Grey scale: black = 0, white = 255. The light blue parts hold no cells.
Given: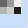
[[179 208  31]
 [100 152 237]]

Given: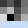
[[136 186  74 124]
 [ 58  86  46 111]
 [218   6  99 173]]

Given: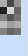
[[ 33 215 101]
 [187 159 172]
 [131 101 115]
 [131  85 115]
 [172  73 146]]

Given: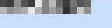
[[184 143 157 172 230 172 130 157 130  48 101 198 143]
 [ 73  61 143  86  61 230 130 184 101  61 117  86 101]]

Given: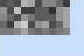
[[120 120 132 163 120 104 120 104 120 132]
 [132 104  76 147 120  92  92  92 147 163]
 [ 76  92  76 179 163  76 132 132 104  61]
 [147  76 191  61  61  92  92  48 147 163]
 [104  61 179 205  76 147 163  76 104 163]]

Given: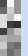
[[ 78 246 149]
 [109 205 149]
 [221 193 246]
 [180 164 164]
 [ 62 149 193]
 [205 121 109]
 [164 109 134]
 [221  62  48]]

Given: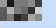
[[ 91 178 122 107  50 209]
 [ 91 122  38  63 166 138]
 [151  25 122 122 138  63]]

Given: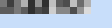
[[ 92  92 120  92  47  77  62 205 134 134  77 147 219]
 [120  62 120 177  47 147  47 192  92  77 192 108 177]]
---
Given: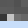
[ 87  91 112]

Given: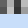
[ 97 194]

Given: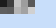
[27 92]

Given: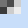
[114 204]

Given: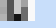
[173  84  19]

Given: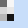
[108 231]

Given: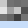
[201 159  63]

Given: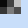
[  9 123]
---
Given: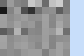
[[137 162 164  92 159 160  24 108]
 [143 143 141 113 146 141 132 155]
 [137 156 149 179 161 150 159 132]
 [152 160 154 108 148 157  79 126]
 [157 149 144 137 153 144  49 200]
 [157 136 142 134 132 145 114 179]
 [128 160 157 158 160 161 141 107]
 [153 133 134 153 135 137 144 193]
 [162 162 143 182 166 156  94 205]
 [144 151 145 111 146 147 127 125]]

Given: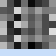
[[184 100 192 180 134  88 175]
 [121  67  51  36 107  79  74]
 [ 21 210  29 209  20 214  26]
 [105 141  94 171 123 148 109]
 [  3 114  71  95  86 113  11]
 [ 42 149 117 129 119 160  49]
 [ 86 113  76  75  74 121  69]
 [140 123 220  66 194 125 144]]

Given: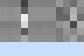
[[143 135 127 146 146 129]
 [140 134 126 144 141 127]
 [144 137 129 146 147 127]
 [167  90 215 240  95  64]
 [141 136 129 145 144 128]
 [142 133 126 146 145 130]
 [141 137 130 145 145 127]
 [143 136 127 145 145 128]
 [126 121 145 104 101 154]
 [141 147 156 102 120 130]
 [161 134  74 181 174 112]
 [128 158 174 109 134 147]]

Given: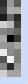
[[206 134  83 234 153 169 133 208  26  65  45]
 [165  42 242 138 144   3 118 186 102 173 154]
 [163 148 124 127 163  57 100  64  41 167  90]]

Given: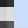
[[ 69 213 211  35]
 [ 92 220 223  52]]

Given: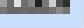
[[115 158]
 [102 106]
 [103 225]
 [106 110]
 [102 133]
 [105  31]
 [105 119]
 [115 206]
 [138  80]
 [117  48]]

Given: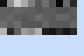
[[180 110  97  97  18]
 [ 39  95 104  94 143]
 [ 96 110  93 101 207]
 [155  89  88  98 171]
 [140  86  94  95 127]
 [176  86 108  87  88]
 [ 27 103  95  93 112]
 [ 20  89  90  93  83]
 [ 42  89 102  84   5]
 [ 21  87 101  85 106]
 [ 39 100  89  94  41]]
